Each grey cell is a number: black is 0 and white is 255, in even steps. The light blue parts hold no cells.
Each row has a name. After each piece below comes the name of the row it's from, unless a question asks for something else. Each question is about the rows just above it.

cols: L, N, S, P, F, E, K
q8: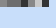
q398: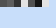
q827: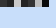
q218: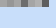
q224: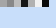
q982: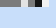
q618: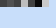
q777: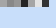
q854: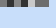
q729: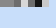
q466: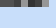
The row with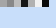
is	q224
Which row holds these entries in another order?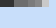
q854
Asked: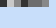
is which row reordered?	q8
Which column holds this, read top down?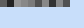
N
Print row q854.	[123  51 136  51 201 109 109]
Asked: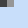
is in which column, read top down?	S

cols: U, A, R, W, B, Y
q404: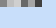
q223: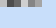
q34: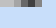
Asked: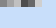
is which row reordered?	q223
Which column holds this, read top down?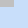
U
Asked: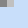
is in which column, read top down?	U
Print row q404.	[133 192 207 104 165  64]
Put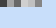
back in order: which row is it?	q404
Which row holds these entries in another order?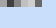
q404

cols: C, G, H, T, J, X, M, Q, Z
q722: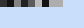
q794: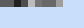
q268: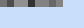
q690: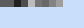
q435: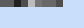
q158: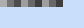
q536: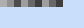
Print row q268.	[116  77 145 145  50 131 131 104 131]
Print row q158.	[174 116  77 158 104  62 158 104  62]
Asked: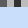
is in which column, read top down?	J

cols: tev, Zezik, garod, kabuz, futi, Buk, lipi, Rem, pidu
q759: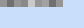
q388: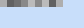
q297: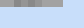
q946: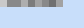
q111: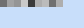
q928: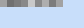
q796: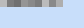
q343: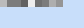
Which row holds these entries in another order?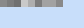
q928
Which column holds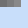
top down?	Rem
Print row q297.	[162 162 137 149 137 149 162 162 162]
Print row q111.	[112 162 149 201  58 174 187 112 174]
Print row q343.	[187 124 124  97 237 112 124 174 149]
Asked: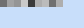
q111

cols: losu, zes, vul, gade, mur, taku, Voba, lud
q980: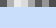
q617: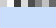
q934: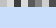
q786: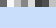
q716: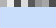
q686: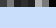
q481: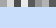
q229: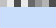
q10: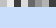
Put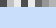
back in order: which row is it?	q229
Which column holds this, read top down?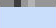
taku
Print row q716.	[179 234  78 219  90 150 166  78]
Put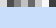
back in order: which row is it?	q617
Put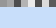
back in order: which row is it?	q716
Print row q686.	[ 62 121  33  47  33 179 121   5]

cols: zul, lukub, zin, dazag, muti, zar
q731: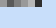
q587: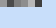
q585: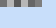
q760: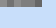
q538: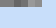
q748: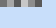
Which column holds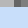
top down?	muti
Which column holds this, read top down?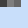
zar
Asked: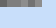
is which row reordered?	q760
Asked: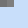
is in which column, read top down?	lukub
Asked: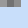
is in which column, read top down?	zul
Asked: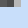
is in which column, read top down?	lukub

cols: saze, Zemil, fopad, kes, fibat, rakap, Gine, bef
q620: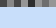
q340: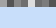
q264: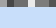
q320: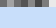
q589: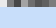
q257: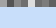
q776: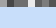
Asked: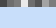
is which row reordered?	q264
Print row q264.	[163  71 110 110 234 124 124  84]
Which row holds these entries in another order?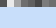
q776
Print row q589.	[234 124  71 163 110  84  96 124]
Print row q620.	[ 71 136  71 150  45 150 110 150]
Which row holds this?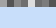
q340

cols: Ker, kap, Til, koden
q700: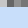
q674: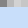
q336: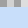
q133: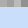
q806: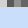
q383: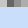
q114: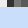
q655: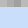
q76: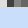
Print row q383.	[198 102 145 173]
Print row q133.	[173 160 186 145]
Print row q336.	[160 210 160 222]
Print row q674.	[132 186 210 198]
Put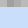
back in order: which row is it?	q655
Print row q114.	[237  50 118  90]
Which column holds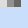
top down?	koden

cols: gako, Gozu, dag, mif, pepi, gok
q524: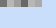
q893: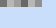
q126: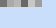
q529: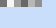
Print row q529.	[116 246 157 104 183 144]
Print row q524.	[116 183 157 104 183 170]
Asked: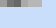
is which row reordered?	q524
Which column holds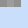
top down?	gok
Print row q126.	[116 170 183 104 199 157]
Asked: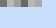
q524

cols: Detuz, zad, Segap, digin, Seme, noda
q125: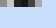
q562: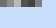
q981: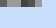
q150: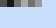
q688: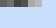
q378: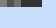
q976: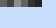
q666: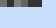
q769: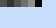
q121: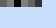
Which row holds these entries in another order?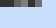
q666
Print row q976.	[ 98  67 142  98  51  36]

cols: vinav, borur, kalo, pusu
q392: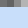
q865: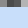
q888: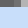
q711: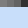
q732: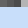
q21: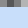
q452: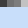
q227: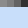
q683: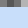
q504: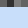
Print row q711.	[125 113  99  49]
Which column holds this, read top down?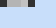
pusu
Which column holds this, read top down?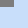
kalo
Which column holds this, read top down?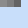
vinav
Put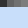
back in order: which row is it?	q711

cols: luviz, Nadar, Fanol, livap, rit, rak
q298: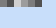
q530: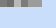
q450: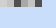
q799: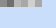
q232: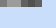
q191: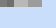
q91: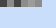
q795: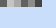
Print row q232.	[124 156 156  97  81  97]
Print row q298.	[124  81 208 156 124  81]

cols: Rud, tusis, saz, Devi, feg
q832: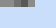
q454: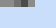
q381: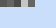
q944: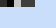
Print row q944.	[ 46   4 197  62  62]
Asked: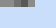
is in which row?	q832
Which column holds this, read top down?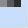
Rud

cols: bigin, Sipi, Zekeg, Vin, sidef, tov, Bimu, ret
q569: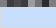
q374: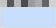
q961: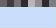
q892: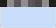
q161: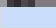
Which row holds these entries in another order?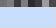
q569
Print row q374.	[196  87 183  75 156 171 100 208]

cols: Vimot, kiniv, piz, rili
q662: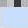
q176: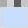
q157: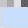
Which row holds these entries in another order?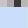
q662
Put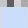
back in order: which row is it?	q176
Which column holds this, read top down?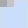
Vimot

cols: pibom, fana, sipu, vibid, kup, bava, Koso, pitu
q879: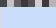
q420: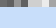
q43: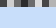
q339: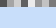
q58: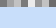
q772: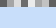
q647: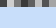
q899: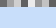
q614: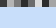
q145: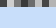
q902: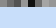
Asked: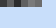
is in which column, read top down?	vibid
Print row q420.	[108  96 150  96 207 207 235 165]
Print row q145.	[ 70 207 122  58 108 194  70 180]
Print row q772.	[ 96 165 220 108 235 165 194  96]
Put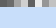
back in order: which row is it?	q899
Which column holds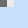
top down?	kup

